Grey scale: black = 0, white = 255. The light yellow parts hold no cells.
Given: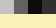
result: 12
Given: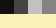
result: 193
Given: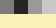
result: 153
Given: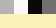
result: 9
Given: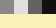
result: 99
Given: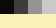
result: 148
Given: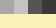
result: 85
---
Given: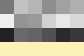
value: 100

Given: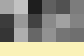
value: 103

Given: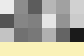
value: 120

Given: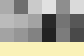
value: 130

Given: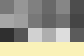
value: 209

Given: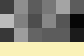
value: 100

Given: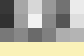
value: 106

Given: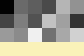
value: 240
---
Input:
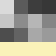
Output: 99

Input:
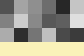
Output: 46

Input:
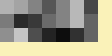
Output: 197

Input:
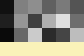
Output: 104

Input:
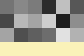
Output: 79

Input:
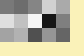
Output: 178
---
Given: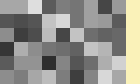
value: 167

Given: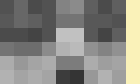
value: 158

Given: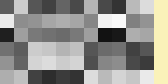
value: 234

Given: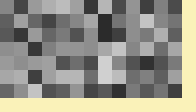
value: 63

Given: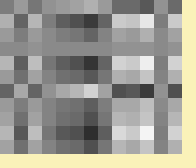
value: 176

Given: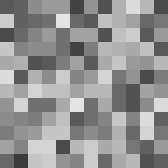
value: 97

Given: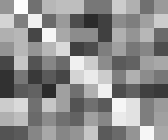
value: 168

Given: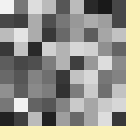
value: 56
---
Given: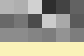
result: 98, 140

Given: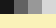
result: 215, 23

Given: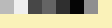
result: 143, 186

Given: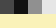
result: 230, 71

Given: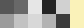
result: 209, 155

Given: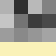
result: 130, 156

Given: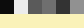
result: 145, 12

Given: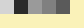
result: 90, 212
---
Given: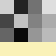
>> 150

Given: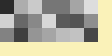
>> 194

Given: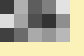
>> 150

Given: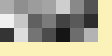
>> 109

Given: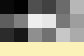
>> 199

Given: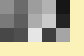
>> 63

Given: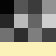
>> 126
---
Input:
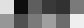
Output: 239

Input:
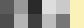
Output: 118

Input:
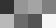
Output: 246

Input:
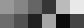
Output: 68

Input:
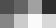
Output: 216

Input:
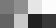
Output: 56
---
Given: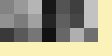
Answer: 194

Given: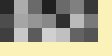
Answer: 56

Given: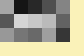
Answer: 132

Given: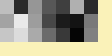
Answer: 42

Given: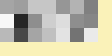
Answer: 128

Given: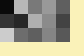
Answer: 95

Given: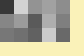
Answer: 141
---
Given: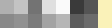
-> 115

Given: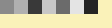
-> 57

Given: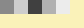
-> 64

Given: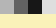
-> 23

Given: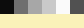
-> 167

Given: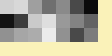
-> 159

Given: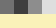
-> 141
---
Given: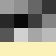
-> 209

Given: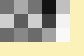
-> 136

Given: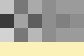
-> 120

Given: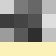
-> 89

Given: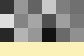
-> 180

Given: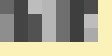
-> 68

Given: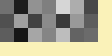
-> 22

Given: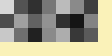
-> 111
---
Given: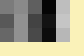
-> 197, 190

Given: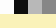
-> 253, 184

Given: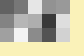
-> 243, 230

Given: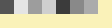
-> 228, 207

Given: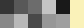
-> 196, 184

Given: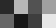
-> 231, 183

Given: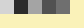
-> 212, 164

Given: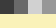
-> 209, 151

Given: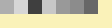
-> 214, 199

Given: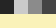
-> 202, 139
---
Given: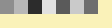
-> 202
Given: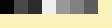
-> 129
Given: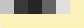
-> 100
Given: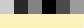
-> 75
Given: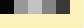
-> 132
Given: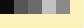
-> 193
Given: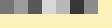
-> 55
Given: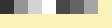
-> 101
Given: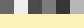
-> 54
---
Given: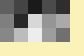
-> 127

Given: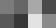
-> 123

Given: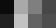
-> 11

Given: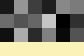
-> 108

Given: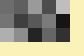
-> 116

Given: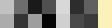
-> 193

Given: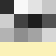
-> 206
